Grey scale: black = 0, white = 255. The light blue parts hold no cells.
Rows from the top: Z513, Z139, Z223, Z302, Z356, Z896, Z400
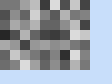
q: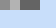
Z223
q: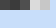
Z302
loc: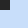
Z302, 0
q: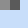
Z400
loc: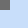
Z400, 0

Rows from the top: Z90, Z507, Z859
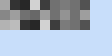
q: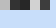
Z859
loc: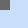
Z507, 3
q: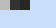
Z859
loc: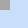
Z90, 0

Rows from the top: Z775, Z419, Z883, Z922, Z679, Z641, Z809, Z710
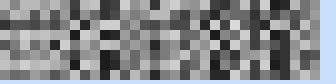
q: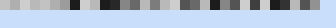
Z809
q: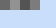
Z641
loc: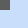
Z883, 24
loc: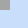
Z922, 14
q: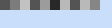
Z710

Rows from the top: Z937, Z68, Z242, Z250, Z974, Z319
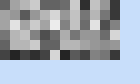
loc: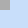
Z250, 6
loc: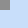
Z974, 10
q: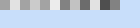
Z242

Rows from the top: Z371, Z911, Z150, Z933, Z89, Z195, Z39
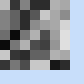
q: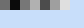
Z933
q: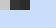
Z195
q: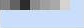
Z150
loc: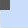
Z911, 3
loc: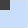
Z89, 4
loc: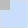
Z371, 0
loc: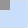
Z89, 5

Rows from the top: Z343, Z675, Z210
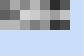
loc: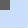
Z675, 0
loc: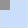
Z210, 4
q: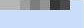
Z210
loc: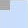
Z343, 1
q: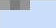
Z210
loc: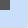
Z343, 6

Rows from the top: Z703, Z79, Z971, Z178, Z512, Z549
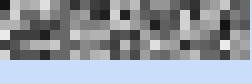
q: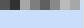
Z178
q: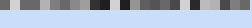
Z79
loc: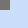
Z549, 15
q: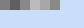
Z178

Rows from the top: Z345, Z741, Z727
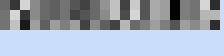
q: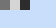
Z345
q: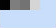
Z345
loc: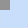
Z345, 10
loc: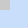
Z345, 13
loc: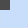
Z741, 12

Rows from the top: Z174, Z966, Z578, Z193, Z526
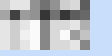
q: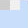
Z193
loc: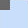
Z966, 8
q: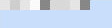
Z526
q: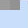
Z966
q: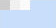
Z193
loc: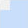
Z193, 2

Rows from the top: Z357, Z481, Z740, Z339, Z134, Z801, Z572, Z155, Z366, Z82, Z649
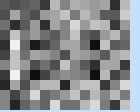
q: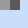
Z481
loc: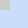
Z481, 12
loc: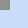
Z155, 6
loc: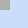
Z357, 7

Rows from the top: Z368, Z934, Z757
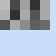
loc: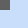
Z757, 3
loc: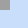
Z368, 2
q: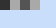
Z934
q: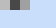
Z368
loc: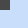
Z368, 1

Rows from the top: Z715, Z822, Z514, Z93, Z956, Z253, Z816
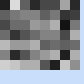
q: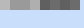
Z956
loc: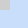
Z816, 0
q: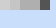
Z816
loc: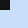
Z514, 6
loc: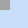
Z715, 6

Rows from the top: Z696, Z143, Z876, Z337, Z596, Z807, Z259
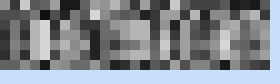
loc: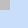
Z807, 22
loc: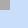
Z876, 23

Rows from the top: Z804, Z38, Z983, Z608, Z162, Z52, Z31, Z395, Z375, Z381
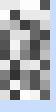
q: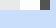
Z804
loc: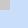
Z983, 0
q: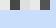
Z31
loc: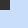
Z395, 1
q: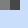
Z52
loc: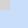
Z983, 4
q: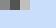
Z395

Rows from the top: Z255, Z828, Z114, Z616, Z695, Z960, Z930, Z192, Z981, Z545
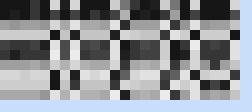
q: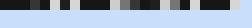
Z255
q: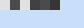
Z695
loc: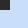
Z114, 12

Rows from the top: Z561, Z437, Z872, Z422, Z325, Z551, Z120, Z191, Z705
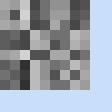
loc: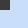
Z191, 2
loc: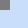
Z120, 6
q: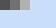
Z325
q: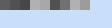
Z325
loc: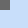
Z422, 1
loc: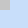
Z561, 2
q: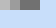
Z705

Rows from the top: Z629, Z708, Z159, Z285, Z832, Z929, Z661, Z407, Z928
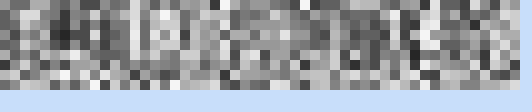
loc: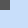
Z832, 5
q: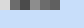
Z928
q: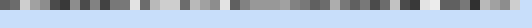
Z159

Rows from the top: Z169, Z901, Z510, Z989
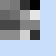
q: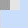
Z901
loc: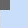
Z901, 0
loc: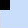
Z169, 3
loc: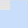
Z901, 3
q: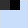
Z169
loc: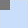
Z169, 1

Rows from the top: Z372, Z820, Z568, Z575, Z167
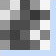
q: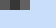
Z820
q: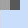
Z820
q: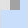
Z820
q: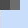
Z167
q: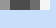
Z167
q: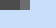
Z167

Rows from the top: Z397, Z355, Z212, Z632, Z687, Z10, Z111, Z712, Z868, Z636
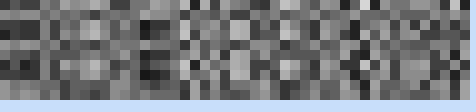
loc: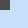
Z636, 23
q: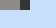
Z712
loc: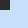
Z111, 0

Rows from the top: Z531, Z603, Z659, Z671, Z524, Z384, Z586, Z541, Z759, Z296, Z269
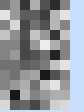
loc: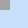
Z541, 3
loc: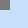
Z586, 4
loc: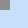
Z671, 1

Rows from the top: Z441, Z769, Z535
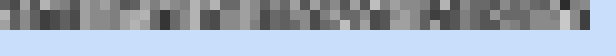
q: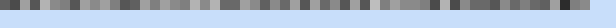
Z441
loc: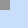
Z769, 49
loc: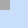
Z769, 13
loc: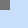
Z535, 33

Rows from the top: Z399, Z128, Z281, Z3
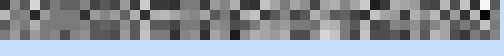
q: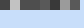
Z3
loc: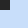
Z128, 3
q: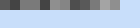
Z281
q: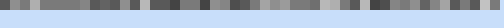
Z281
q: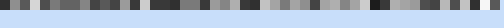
Z399
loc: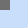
Z281, 31
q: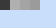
Z399

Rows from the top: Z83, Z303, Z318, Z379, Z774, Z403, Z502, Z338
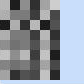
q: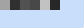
Z338
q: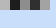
Z83
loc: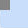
Z502, 0
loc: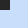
Z338, 5
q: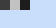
Z403

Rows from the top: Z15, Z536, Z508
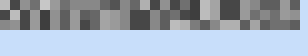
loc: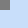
Z508, 19
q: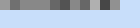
Z15
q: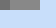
Z15
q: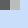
Z508
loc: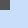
Z15, 11
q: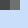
Z15

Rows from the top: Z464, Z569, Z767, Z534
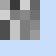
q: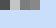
Z767
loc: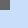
Z464, 3
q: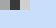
Z464
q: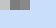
Z767
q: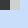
Z464
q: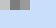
Z534
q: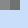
Z569

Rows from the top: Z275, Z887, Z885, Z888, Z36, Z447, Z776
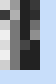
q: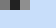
Z888
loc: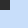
Z887, 3
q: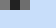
Z885

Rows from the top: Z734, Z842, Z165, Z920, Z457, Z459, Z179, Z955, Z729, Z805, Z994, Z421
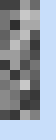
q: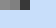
Z994
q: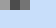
Z179

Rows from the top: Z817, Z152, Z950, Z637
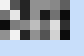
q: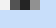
Z817
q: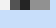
Z817
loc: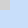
Z637, 5
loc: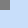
Z950, 1
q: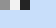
Z637
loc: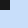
Z152, 4

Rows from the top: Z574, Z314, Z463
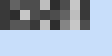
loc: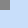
Z463, 6
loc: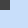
Z314, 4
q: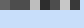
Z574

